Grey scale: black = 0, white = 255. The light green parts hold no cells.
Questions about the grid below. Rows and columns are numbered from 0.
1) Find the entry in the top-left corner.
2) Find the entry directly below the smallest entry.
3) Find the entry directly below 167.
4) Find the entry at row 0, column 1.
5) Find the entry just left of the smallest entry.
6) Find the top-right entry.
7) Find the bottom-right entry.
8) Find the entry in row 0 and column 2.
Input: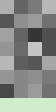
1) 175
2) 197
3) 121
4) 100
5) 100
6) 183
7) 113
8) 121

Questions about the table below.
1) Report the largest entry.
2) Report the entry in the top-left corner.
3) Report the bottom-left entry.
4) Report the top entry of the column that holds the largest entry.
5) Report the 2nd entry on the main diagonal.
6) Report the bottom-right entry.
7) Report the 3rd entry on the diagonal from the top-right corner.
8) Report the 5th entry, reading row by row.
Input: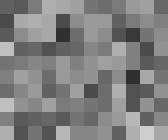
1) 206
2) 97
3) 175
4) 160
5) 168
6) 168
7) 56
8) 168

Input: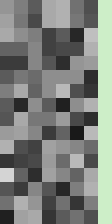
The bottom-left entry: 32
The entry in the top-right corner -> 79
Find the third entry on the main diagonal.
126
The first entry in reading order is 149
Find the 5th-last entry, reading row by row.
169
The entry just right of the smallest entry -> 185
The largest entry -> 212
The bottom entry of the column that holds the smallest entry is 113
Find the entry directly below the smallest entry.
134
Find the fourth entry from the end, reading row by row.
53
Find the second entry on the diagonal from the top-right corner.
119
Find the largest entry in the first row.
177
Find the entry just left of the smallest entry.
99
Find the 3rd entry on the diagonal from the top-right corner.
91
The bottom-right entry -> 79
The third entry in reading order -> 91
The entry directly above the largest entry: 53
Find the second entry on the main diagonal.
119
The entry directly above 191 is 85

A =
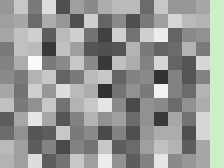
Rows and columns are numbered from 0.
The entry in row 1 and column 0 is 159
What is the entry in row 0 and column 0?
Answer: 151
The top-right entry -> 166
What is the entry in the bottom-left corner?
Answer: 179
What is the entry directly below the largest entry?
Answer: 179
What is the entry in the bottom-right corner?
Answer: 166
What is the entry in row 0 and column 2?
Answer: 122
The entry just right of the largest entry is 122
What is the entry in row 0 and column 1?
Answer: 199
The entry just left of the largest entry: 172
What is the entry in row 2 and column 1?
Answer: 192
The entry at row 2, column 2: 207
